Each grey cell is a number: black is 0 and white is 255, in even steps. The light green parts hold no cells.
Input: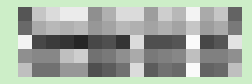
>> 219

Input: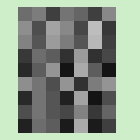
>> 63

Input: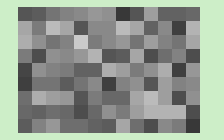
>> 116

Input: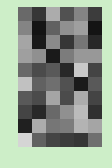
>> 172

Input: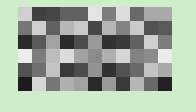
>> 70

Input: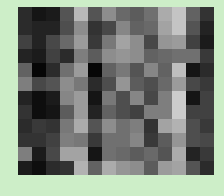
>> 27
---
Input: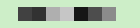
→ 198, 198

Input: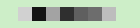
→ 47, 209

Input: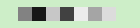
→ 65, 236

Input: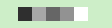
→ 102, 255

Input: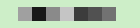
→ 197, 197

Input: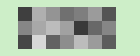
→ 161, 215

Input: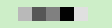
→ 128, 224
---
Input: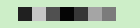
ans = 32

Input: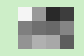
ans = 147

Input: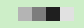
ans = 180

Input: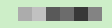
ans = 172

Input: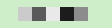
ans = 203

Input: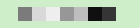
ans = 123

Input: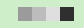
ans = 155

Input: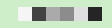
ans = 245

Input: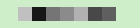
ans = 192

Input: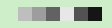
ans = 190
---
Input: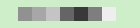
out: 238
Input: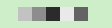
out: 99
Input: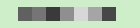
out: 71
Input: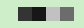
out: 108
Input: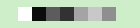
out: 143
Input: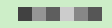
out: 86
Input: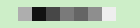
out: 238
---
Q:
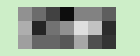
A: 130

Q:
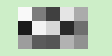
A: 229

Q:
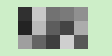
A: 122

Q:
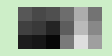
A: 173

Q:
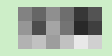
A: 55

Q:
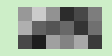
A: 72

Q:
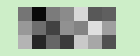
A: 88
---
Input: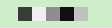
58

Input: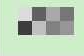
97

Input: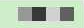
97

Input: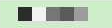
90

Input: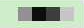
61

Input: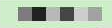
70

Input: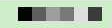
59

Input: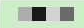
106

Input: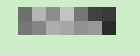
58
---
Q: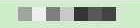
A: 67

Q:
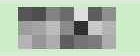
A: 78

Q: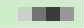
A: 115

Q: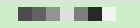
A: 76

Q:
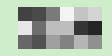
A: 53

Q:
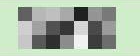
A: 47
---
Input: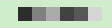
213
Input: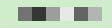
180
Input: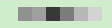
211
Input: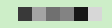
215
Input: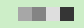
53
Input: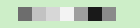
138
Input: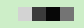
116
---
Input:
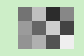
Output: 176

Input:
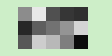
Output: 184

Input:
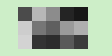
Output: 44

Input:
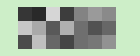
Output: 111

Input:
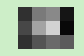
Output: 84

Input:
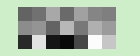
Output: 71
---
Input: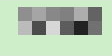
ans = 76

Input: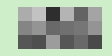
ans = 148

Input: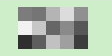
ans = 199

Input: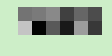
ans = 3

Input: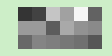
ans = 154

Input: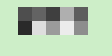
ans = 222

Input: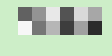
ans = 118

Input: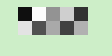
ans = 81
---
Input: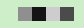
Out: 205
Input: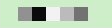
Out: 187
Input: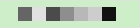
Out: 205
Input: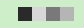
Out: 121
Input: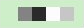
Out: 252
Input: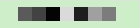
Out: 160
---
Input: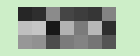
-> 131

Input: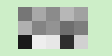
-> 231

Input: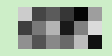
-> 105

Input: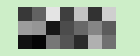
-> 43

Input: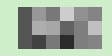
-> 43

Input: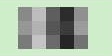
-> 107

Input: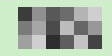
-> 94

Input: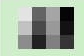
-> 33
